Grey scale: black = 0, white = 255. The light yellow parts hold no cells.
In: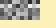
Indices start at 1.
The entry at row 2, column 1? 211
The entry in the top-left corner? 84
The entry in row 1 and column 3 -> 71
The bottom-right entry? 157
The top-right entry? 59
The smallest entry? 45
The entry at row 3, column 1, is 98
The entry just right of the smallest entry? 157
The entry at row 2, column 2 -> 157
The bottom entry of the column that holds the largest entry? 71
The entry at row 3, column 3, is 141

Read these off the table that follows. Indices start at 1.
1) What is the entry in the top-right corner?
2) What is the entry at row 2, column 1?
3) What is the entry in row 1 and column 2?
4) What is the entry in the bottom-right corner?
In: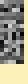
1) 114
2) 85
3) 142
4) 44
